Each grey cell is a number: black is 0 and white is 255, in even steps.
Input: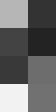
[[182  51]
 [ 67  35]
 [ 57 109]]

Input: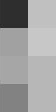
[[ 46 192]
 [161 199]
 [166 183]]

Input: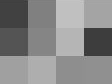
[[ 65 128]
 [ 84 133]
 [160 174]]

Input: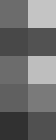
[[108 196]
 [ 72  82]
 [108 190]]

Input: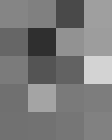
[[133 128]
 [102  47]
 [123  84]]

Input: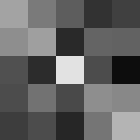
[[163 122]
 [142 159]
 [ 80  44]]
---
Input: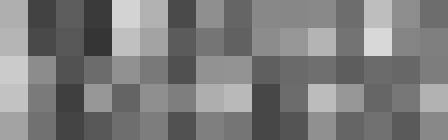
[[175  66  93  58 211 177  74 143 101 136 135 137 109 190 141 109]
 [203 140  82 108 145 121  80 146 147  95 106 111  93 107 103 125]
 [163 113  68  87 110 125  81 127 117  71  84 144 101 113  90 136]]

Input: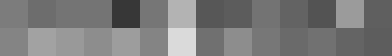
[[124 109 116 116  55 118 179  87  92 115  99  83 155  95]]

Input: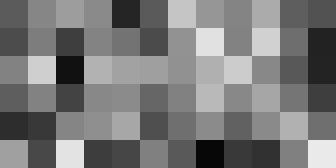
[[ 91 134 157 138  37  90 197 150 132 171  94  82]
 [130 207  17 178 162 159 145 176 204 136  88  35]
 [ 45  56 133 143 167  79 111 139  97 138 177 111]]

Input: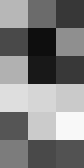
[[183 107  55]
 [177  24  56]
 [ 85 203 248]]

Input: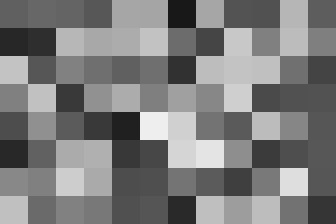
[[ 96 103 100  87 166 165  24 166  83  81 182  93]
 [195  86 129 111  96 111  49 189 195 192 112  68]
 [ 77 144  91  57  32 238 208 115  90 188 134  86]
 [136 128 205 170  77  79 116  91  63 121 222  86]]

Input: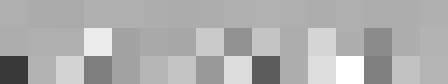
[[175 171 170 176 175 174 172 173 176 177 175 173 175 173 174 176]
 [ 57 179 211 126 163 182 196 153 220  92 174 221 255 128 194 180]]

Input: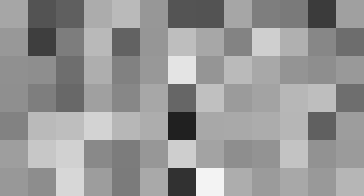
[[166  83  95 172 186 151  84  83 166 126 122  59 160]
 [144 142 110 174 129 152 228 149 186 168 148 142 153]
 [130 186 190 211 183 173  32 168 169 172 182  96 157]
 [152 141 215 157 123 169  49 243 173 155 168 153 182]]

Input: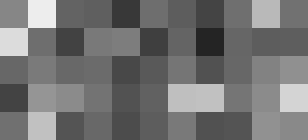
[[134 237  99  95  56 110  93  68 111 185 113]
 [103 122 104 107  72  89 117  81 103 130 144]
 [112 193  84 104  76  93 121  81  84 145 137]]
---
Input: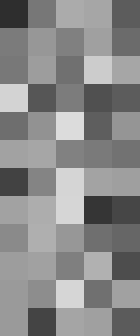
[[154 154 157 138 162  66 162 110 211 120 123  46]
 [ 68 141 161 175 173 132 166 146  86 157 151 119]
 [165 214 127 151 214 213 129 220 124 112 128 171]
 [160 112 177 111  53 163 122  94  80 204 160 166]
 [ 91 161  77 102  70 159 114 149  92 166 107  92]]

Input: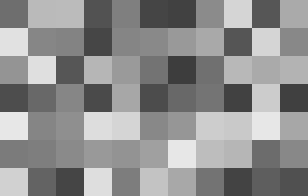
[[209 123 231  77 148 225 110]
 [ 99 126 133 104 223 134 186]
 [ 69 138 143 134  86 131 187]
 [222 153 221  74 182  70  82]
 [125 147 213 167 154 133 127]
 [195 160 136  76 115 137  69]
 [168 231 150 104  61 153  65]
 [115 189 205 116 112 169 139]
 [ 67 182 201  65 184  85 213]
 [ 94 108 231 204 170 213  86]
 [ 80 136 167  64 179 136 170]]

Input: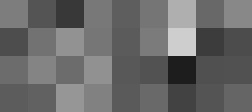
[[ 92 108  77 125]
 [ 97 132 114  84]
 [150 108 146  56]
 [129 145 118 120]
 [ 90  88  91  94]
 [105  82 123 117]
 [ 66  29 206 175]
 [ 84  80  60 104]
 [101  81  76 136]]

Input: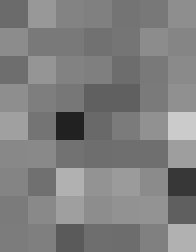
[[124 123 132 136 160 142 110 140 107]
 [127 137 112 137 116 126 149 121 152]
 [ 90 159 177 114  33 119 130 121 131]
 [110 141 147 110 105  96 127 113 128]
 [109 146 155 111 123  96 109 117 116]
 [128 147 139 111 145 122 121 140 120]
 [177  95  55 158 203 144 138 133 142]]

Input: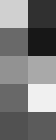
[[ 81 104 146 105 208]
 [ 91 240 169  23  48]]

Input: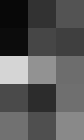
[[113  74 213  12   8]
 [ 79  44 146  70  50]
 [137 111 109  63  83]]
